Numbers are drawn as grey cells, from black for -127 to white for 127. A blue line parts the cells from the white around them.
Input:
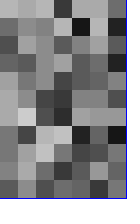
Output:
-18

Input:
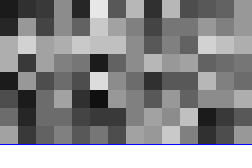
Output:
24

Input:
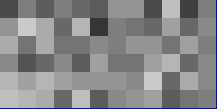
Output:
-1

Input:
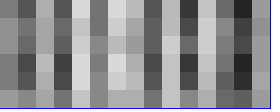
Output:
27

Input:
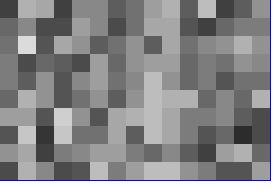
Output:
18

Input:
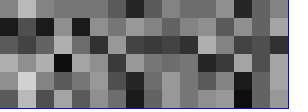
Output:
3

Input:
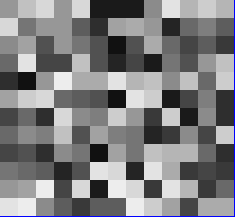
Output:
53

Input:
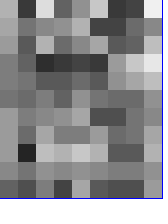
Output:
112
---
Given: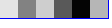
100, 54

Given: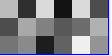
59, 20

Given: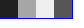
-95, -41

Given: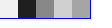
113, 37

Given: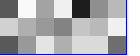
-38, -17

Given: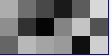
45, 79

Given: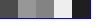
-52, -96

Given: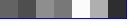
-28, -81

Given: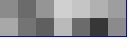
11, 11

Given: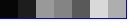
-121, 46
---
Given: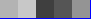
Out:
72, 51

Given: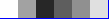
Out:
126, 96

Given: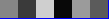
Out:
79, 27

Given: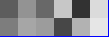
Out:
102, 91

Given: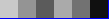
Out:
73, 42

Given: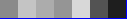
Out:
88, 68
